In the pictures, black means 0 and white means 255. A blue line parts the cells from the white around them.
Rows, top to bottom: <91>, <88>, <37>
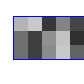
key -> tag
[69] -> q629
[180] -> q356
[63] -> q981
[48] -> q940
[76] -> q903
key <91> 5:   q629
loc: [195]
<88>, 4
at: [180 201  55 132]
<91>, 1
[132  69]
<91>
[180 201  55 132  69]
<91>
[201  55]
<91>
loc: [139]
<37>, 3

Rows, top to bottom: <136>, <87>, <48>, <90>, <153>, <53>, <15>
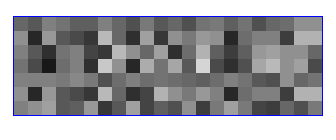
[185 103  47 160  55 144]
<87>
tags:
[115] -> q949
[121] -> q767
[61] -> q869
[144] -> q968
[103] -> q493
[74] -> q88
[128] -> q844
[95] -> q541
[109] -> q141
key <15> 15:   q767
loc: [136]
<153>, 5

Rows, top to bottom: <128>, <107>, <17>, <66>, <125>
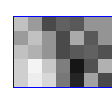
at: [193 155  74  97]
<128>, 1
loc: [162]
<125>, 6
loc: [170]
<107>, 5
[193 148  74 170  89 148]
<107>
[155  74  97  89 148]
<128>
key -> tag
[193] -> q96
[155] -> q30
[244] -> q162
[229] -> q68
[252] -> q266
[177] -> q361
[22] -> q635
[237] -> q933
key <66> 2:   q162

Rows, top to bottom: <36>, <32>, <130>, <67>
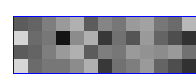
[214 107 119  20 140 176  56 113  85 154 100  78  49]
<32>
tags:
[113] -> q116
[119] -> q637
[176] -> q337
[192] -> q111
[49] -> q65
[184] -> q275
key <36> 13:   q275
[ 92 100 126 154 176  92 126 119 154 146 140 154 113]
<130>
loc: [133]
<36>, 7

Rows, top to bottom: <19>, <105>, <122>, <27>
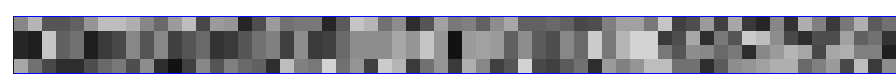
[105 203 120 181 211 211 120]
<122>
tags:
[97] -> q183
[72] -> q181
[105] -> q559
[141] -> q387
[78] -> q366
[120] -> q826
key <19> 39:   q559

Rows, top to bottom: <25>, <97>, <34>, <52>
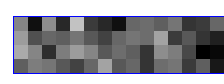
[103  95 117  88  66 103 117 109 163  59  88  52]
<97>
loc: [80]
<97>, 2
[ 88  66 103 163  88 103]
<52>
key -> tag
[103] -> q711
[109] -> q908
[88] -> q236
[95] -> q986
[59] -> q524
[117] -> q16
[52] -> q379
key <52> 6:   q711
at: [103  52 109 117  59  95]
<52>, 9
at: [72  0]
<34>, 13

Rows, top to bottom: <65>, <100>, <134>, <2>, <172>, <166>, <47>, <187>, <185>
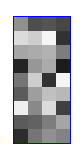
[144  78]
<65>
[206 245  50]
<100>
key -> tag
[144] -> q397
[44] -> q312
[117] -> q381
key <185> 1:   q312
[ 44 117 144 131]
<185>

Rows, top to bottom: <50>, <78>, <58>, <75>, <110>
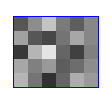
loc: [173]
<110>, 5
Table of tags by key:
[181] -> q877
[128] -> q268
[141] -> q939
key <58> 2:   q877
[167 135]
<78>

